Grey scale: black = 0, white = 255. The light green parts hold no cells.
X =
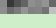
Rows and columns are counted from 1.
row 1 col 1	138
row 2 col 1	142
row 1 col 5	143
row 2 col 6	132
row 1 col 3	82

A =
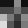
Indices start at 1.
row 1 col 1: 19
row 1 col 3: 140
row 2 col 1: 73
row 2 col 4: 72
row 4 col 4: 122

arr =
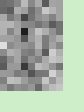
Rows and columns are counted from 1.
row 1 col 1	109
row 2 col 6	140
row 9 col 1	102
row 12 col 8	153
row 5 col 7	174
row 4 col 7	134
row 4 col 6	117
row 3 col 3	144
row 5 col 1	178
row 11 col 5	85
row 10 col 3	154
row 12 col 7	197
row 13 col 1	153
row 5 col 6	195
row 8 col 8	205
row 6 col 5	157
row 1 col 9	161
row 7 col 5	138
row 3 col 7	154
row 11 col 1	154
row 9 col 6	130
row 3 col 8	132
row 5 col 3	165
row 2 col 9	162
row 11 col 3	123
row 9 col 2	140
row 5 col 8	145
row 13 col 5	151
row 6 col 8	153
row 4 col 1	180
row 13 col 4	137
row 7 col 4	148

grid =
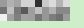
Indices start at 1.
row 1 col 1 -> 155
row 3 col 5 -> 159
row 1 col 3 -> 164
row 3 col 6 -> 118
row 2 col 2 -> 193
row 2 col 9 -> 136
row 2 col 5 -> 158
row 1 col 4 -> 210

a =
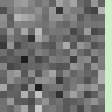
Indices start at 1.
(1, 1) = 123
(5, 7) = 108
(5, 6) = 186
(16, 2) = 100
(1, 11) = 164
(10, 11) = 148
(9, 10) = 122
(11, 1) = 104
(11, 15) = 172
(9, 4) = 30
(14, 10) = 124
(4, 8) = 130
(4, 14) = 115
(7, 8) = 86
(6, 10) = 91
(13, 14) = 152
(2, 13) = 77
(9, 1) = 86
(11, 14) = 95
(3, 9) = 148
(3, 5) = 156
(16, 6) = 199
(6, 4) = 98
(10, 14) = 145
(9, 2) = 95
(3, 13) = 114
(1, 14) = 149
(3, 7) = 109
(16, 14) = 92
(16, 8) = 122
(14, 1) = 88
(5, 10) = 123
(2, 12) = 123
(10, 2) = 71
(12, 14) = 113
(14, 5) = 99
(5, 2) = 152
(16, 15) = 101

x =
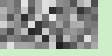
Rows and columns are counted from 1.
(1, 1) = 131
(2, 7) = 221
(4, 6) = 56
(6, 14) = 150
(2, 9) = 76
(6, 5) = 103
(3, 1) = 165
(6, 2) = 131
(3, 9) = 138
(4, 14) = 120
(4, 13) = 124
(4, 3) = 139
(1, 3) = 111
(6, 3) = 120
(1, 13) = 202
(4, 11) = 172
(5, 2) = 73
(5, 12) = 132
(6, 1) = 86
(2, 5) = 82
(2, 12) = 54
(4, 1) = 209
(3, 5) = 117
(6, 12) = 93
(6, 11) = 140
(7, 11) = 90
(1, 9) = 143
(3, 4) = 45

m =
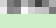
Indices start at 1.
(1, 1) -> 211
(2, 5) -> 212
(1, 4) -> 179
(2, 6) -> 198
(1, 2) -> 124

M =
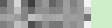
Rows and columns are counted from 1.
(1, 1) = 92
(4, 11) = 143
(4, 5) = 78
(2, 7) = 144
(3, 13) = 119
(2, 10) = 159
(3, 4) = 132
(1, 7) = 151
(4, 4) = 176
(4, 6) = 110
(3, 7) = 162
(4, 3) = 191
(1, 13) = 244
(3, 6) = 181
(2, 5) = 104
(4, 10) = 153
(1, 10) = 158
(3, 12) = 154

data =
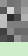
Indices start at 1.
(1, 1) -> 147
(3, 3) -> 74
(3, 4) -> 178
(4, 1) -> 189
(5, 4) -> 107
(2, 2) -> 213
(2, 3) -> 122

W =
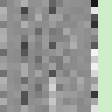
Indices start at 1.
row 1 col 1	125
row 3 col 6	172
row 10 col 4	170
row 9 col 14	201
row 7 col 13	139
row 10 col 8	160
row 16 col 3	142
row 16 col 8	177
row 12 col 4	108
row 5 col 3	140
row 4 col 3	139
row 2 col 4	69
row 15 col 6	146
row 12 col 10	154
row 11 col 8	81
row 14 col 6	126
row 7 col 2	143
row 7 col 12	147
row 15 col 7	155
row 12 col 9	155
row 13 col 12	158
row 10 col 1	162
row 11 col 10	129
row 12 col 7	135
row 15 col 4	81
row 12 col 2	144
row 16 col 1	132
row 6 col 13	143
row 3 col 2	143
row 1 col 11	144
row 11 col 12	137
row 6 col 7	154
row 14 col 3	151
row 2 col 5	139
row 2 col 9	148
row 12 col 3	138
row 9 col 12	148
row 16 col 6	138
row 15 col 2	143

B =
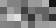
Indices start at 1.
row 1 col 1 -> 163
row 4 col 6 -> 157
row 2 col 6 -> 101
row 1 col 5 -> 154
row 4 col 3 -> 121
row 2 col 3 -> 136
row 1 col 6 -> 153
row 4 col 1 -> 132
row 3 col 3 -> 224
